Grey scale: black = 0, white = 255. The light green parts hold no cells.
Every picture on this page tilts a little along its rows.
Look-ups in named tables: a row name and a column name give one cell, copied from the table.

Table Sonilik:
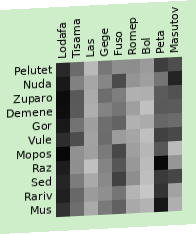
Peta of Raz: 9
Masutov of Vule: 73
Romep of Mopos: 159
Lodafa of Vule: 45
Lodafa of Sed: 37
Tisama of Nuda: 129
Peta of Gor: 103
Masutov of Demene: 91
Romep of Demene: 159
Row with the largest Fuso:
Vule

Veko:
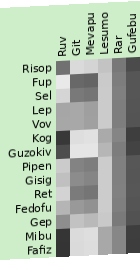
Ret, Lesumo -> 204
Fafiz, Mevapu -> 221
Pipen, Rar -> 128
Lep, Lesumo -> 203
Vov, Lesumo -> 203
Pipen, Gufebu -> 87
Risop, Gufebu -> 75
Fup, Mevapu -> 100

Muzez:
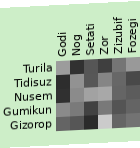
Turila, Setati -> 86
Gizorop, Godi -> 100
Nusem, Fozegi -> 92
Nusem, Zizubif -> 101
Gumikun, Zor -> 121
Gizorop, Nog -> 86
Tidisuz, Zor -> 133
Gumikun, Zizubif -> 84
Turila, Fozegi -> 153
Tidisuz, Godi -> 45
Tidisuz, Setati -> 87
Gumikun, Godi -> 138
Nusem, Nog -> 139
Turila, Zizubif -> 117

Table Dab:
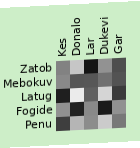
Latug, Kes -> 31
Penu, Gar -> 120
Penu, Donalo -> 181
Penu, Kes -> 62
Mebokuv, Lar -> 87
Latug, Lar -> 96
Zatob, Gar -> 78
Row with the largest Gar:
Fogide

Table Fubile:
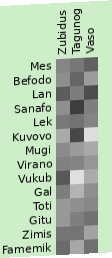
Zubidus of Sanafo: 143
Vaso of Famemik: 113
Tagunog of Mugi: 155
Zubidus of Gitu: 152
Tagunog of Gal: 179
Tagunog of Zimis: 116
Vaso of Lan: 77

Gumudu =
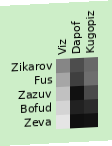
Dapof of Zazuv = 17
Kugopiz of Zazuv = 74
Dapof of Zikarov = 77
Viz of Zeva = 229
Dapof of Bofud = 33
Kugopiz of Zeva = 18
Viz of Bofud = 212
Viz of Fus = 166
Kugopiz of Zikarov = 104
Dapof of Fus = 63
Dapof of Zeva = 15
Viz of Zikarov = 134
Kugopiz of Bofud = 43
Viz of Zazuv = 193
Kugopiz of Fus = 110
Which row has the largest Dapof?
Zikarov

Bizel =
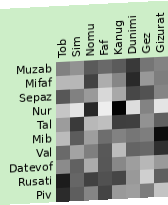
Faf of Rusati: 81
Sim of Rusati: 102
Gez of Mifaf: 152
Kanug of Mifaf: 134
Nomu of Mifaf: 66
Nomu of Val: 127
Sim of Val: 163
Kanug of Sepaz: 168
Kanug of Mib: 130
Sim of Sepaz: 129
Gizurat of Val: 47
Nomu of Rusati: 65
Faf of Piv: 68
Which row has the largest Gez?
Rusati

